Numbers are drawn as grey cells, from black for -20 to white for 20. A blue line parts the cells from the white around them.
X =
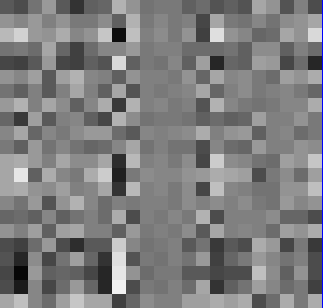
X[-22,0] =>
-6
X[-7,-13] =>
0
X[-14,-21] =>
5
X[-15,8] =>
-11
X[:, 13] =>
[-5, 0, 3, -3, -5, 3, 1, 0, -2, 2, -2, 2, 3, 2, 2, -1, 2, -6, -2, -6, -3, 5]
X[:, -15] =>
[8, -5, -18, 1, 14, -5, 6, -11, 8, -3, 1, -13, -15, -12, 0, 7, -5, 12, 15, 16, 18, -10]
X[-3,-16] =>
-14
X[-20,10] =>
0
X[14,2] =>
4
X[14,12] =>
-1
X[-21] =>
[3, 1, 4, 0, 3, -1, -1, 2, -5, 8, -1, 1, -1, 0, -9, 6, -1, -2, 1, -2, 2, 3, 6]
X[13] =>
[6, 7, 3, 2, 5, 0, 1, 6, -12, 9, 0, 1, -1, 2, -9, 10, 1, 0, -2, -2, 3, 3, 10]
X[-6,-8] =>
6
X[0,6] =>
-5
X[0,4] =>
-6
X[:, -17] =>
[-5, -1, 3, -3, -5, 1, 0, 1, -5, 4, -4, 2, 7, 1, 1, 0, 0, -6, -4, -9, -4, 6]
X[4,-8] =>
-14
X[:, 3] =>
[4, 0, 3, 6, 4, -6, -6, 6, -6, 1, -2, 0, 7, 2, -7, 1, -5, 4, -9, -5, -9, -3]
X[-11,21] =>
3
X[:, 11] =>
[-1, 1, 2, 0, -2, 0, -1, 1, -1, 0, 0, 1, 1, 1, 0, -1, 0, -1, -2, -1, -2, 0]
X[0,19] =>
3
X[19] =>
[-9, -19, 4, -5, -4, -5, -9, -14, 16, 3, -3, -1, -1, -6, -6, -9, -8, -8, 10, 2, -5, 3, -8]
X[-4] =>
[-7, -14, 2, -9, -2, 5, -4, -12, 15, -7, -1, -2, 0, -2, 4, -10, -4, -1, 4, 1, -2, 0, -8]
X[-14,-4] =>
0
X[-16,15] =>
-4
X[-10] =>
[6, 16, -5, 7, 1, -1, 7, 12, -15, -1, 2, 1, 1, 3, 4, 7, 6, 5, -8, -1, 2, -3, 5]
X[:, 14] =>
[-3, -9, -10, -3, 5, -4, 6, -7, -5, 7, -8, -9, 4, -9, 0, 8, -6, -2, 4, -6, 6, 5]
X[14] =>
[1, -2, 4, -7, 3, 8, 1, -3, 0, -1, 0, 0, -1, 2, 0, 2, 0, 2, -1, -2, 4, 1, 3]
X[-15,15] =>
8

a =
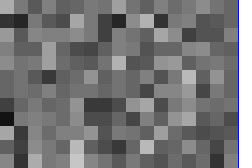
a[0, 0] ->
7
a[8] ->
[-17, -1, 0, -1, -3, 2, -8, -8, -4, -9, 0, -5, 3, 6, -6, -4, -8]
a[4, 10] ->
-6
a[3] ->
[0, -5, -5, 5, -4, -8, -9, -5, 0, -1, -7, -4, -4, 1, 2, -4, -5]
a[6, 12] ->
1
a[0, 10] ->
-5
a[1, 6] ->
-1
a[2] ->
[4, -6, 1, 0, 0, 2, -1, -10, 0, -2, -5, 6, 2, -10, -7, -7, 0]
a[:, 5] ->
[-4, 6, 2, -8, -5, -3, -2, 3, 2, 0, 9, 11]
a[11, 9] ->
-1
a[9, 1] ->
-11
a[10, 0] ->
-5
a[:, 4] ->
[-5, -8, 0, -4, -3, -5, -4, -3, -3, 0, -4, 0]
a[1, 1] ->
-14
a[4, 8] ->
8
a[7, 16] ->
-2
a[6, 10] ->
-9
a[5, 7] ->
-5
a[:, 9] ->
[-2, 2, -2, -1, -7, -4, -4, 3, -9, -2, -4, -1]
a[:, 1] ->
[-1, -14, -6, -5, -2, -2, -2, -4, -1, -11, -10, -12]
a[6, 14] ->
-9
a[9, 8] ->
-1
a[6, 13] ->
4
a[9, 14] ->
-8
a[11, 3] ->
-1
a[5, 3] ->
-11
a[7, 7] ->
-11
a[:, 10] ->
[-5, 8, -5, -7, -6, 0, -9, 6, 0, -5, 9, -5]
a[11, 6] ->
1

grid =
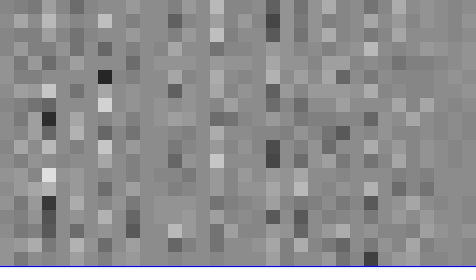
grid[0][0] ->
1
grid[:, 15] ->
[9, 5, 10, -2, 4, 7, 6, 1, -3, 7, 4, 11, 4, 4, -2, 5, -2, -2, 1]
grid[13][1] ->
4
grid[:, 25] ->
[2, 2, 2, 3, 1, 2, 3, 2, 1, 2, 2, 2, 2, 2, 1, 2, 2, 2, 1]
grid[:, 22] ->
[3, 3, 3, 2, 1, 2, 4, 2, 0, 1, 3, 3, 2, 2, 0, 2, 2, 1, 2]
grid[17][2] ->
7
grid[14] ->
[3, -1, 4, -11, 2, 7, 2, 1, 3, -1, 2, 3, 3, 3, 2, -2, 0, 1, 2, 5, 1, -1, 0, 2, -1, 1, -6, 2, 3, 6, 2, 1, 2, 1]
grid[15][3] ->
-7
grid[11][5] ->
2
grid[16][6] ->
2
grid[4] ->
[3, -1, 4, -3, 1, 5, 2, 2, 2, -3, 2, 3, 3, 3, 2, 4, 3, 3, 2, 6, 3, 3, 1, 5, 5, 1, 2, 1, -2, 0, 0, 1, 2, 3]
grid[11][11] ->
2
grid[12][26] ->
2
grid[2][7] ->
2
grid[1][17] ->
4
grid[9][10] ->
2
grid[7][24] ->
5
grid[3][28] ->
1
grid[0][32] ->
1
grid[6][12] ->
-5
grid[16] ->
[2, -1, 0, -6, 2, -3, 2, 3, 2, -6, 2, 2, 9, 4, 2, -2, 5, 1, 1, 4, 3, -4, 2, 4, 7, 2, 3, 1, 1, 0, 5, 3, 2, 3]
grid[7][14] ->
2
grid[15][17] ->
2
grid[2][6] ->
1
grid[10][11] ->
2
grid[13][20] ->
3
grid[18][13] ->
2
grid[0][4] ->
1
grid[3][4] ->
3
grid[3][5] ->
-2
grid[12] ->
[3, 4, 1, 15, 3, 4, 2, 1, 2, 0, 2, 1, 1, -1, 2, 4, 1, 4, 2, 4, 3, 6, 2, 2, 1, 2, 2, 2, 0, 1, 0, 2, 2, 2]
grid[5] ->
[3, 0, 0, 2, 2, 2, 2, -14, 1, 0, 2, 2, 6, 1, 2, 7, 2, 1, 2, 8, 2, 5, 2, 6, -4, 2, -1, 2, 1, 1, 1, 2, 3, 2]
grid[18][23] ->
4
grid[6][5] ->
-2
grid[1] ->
[2, 6, 2, 9, 3, 1, 2, 10, 2, 0, 2, 2, -5, 1, 2, 5, 1, 4, 1, -9, 3, -1, 3, 0, 1, 2, 6, 2, 4, 1, 3, 2, 1, 3]
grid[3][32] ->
2
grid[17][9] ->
5

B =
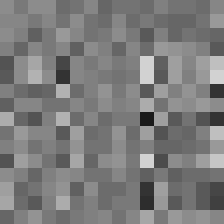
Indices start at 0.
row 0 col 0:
2
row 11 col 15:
11
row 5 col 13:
0
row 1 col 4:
-2
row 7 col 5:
1
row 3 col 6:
2
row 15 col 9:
1
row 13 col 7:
-3
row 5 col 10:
13
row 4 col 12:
5
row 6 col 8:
-1
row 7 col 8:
0
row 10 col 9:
-2
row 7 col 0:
-5
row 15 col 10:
6
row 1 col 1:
1
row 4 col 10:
13
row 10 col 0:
0
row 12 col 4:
2
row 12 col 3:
0
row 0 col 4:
-3
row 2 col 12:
-4
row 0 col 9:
-2
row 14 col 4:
7
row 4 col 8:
-1
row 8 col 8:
-1
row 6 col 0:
0
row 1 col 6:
-2
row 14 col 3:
0
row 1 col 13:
-4
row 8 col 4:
8
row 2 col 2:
-5
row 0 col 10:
-3
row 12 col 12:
-5
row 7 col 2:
1
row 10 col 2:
-2
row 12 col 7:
-2
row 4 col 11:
-5
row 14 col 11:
4

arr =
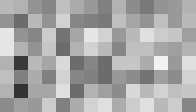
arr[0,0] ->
9
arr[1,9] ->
6
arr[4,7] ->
-3
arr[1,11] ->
10
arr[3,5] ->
8
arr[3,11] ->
6
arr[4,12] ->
4
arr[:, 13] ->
[8, 9, 5, 8, 15, 13, 11, 1]
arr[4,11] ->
18
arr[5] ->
[10, 0, 7, 0, 13, 1, 0, -3, 4, 2, -2, 5, 2, 13]
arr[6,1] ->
-12
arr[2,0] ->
16
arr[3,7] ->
9
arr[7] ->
[2, 5, 4, 12, 0, 7, 13, 15, 7, 12, 15, 9, 12, 1]
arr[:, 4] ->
[10, 13, -2, -3, 14, 13, 15, 0]
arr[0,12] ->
4
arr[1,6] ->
0
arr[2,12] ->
11
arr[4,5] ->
-3
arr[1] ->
[3, -3, 9, 3, 13, 1, 0, -1, 10, 6, 3, 10, 4, 9]
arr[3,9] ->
10
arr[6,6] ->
8
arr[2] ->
[16, 3, 1, 12, -2, 6, 16, 13, 4, 9, 15, 12, 11, 5]
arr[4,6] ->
1

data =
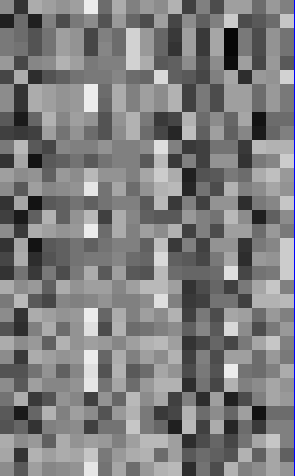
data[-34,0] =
2
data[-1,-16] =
3
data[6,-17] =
3
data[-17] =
[-12, 6, -17, -6, -5, -2, -5, -2, 0, 0, -5, 10, -11, 0, -10, 3, 3, -12, -1, 1, 12]
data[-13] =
[-1, 9, -6, -9, 1, 0, 1, 3, 0, 0, 2, 15, 0, -11, -10, -2, -2, -10, 8, 8, 9]
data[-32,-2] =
3
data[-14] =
[7, 2, 4, -5, 7, 3, 5, 5, 1, 5, 9, 9, 5, -12, -8, -4, -10, -1, 6, 11, 0]
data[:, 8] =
[7, 4, -3, -3, 0, 1, 7, 7, 3, 2, 0, 0, 3, 6, 0, 7, 7, 0, 1, 5, 1, 0, 7, 8, 1, 7, 8, 6, -4, 4, -2, 0, 4, 6]
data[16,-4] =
5
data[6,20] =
-1
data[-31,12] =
-12
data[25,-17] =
3
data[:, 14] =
[0, -5, -11, -11, -8, -9, -1, -1, -3, -5, -10, -10, -7, -2, -10, 0, 0, -10, -9, -4, -8, -10, -1, 1, -9, 0, -1, -2, -13, -3, -10, -8, -3, -2]
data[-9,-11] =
5
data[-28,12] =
8
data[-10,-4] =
-1
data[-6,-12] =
9
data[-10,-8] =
-12
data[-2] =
[6, -12, 8, 5, 7, 6, 11, -1, 4, 7, 8, -3, 5, -6, -3, -5, -7, 8, -5, 6, -5]
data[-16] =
[-9, 7, -13, -7, -5, -2, -1, -1, 1, -3, -4, 14, -5, -6, -9, -1, 6, -13, 4, 3, 12]
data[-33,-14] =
-7
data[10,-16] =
0
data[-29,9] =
-3
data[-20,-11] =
-6
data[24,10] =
8
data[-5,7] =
-7
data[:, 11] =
[2, 5, -4, -4, -6, 14, 2, 2, -11, -9, 15, 9, 12, 8, 9, -6, 2, 10, 14, 9, 9, 15, 2, 0, 9, 2, 6, 8, 6, -11, -4, 9, -3, 8]
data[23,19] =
-1
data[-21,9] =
-3
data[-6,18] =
0
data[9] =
[-10, -11, -10, 5, -2, 3, -3, -7, 2, 8, -3, -9, -14, 10, -5, 5, -5, 1, -16, -4, 0]
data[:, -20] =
[-12, -3, -3, -2, -9, 7, -12, -12, -16, -11, 9, 6, 2, -6, 6, -16, -11, 6, 7, -2, 2, 9, -12, -13, 2, -11, -7, -6, 7, -16, -4, 2, -12, -6]
